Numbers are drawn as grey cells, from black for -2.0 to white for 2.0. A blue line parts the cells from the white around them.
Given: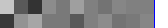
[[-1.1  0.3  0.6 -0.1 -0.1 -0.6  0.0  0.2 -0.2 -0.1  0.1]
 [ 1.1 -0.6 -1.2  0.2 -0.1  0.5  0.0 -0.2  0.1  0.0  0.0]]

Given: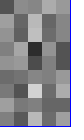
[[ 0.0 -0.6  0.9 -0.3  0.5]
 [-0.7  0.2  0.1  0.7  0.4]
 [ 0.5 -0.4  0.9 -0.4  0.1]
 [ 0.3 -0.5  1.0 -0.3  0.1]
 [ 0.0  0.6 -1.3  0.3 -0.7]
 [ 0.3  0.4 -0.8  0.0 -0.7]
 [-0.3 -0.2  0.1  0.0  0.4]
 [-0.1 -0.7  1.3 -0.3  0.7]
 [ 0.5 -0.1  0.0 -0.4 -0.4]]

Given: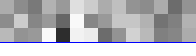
[[ 0.9  0.3  0.4  1.9 -1.3  1.8  1.7 -0.3  0.3  1.3  0.9  0.0  0.1  0.7]
 [ 0.7  0.2 -0.1  0.8  0.4  1.5  1.2  0.7  1.0  0.3  0.2  0.7 -0.3  0.3]
 [ 0.2  1.2  0.1  0.4 -0.4  1.9  0.1  0.4  1.1  1.1  0.8 -0.2  0.0  0.8]]

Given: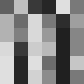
[[ 1.5 -1.4  1.3  0.2 -1.5 -0.1]
 [-0.5  1.0 -1.1 -1.4  1.5 -0.1]
 [ 0.8 -0.3  1.4 -0.1 -1.3  0.5]
 [ 0.8  0.0  1.4  0.4 -1.5  0.1]
 [ 1.4 -1.1  1.2  0.9 -1.5  0.1]
 [ 1.5 -1.4  1.5 -0.3 -1.5  1.1]]

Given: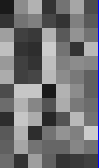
[[-0.3 -1.2  0.5 -0.5 -1.2 -1.1 -1.0]
 [-1.6  0.2  0.8 -1.2 -0.2  0.6 -0.8]
 [-1.2 -0.2  0.0 -0.9 -1.2  0.0 -0.6]
 [ 0.5 -1.0 -1.1  0.8 -0.6  0.3 -0.2]
 [ 1.0 -1.2 -1.3  1.2 -0.2 -1.2  0.9]
 [ 0.4 -1.0 -1.2  1.0  0.0  0.2  0.1]
 [ 0.7 -1.0 -0.9  0.9  0.2 -0.1 -0.5]
 [-0.8  1.1  1.1 -1.6  0.8  0.2 -0.5]
 [-0.3  0.8  0.1 -0.7  0.7 -0.1 -0.3]
 [-1.3  1.1  0.7 -1.4 -0.7  0.9 -0.2]
 [-0.6  0.8 -1.3 -0.2  0.3  0.0  1.2]
 [-0.5  0.6 -0.2 -0.4 -0.4  0.1 -0.2]]

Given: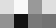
[[ 0.3 -1.7 -0.1 -0.2]
 [ 1.5  1.9  0.4  1.5]]

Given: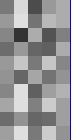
[[ 0.5  1.5 -0.1  1.2  0.3]
 [-0.1  1.4 -0.8  0.4  0.7]
 [ 0.4  1.5 -0.2  0.9  0.7]
 [ 0.1 -1.2  0.7 -0.7  0.0]
 [-0.3  0.4 -0.4 -0.5  0.7]
 [ 0.4  1.1 -0.1  1.1  0.1]
 [ 0.3 -0.4  0.6 -0.2  0.3]
 [ 0.1  1.5 -0.5  0.5  0.8]
 [ 0.6  1.5  0.0  1.2  0.5]
 [-0.3  0.3 -0.4 -0.3  0.5]]

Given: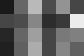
[[-1.5 -0.5  0.7 -0.9  0.1 -0.5]
 [-1.6 -0.4  0.9 -0.8  0.3 -0.9]
 [-0.9 -0.8  0.1 -1.3 -1.1  1.7]
 [-1.4 -0.4  0.5 -0.9 -0.1  0.0]]
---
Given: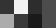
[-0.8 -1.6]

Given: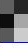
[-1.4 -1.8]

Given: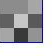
[0.6 1.1 0.6]

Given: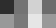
[-0.3  1.6]

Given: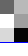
[0.9 2.0]

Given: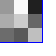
[-1.5  1.2 -0.3]

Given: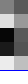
[-0.6  1.5]

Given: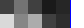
[-1.4 -1.0]
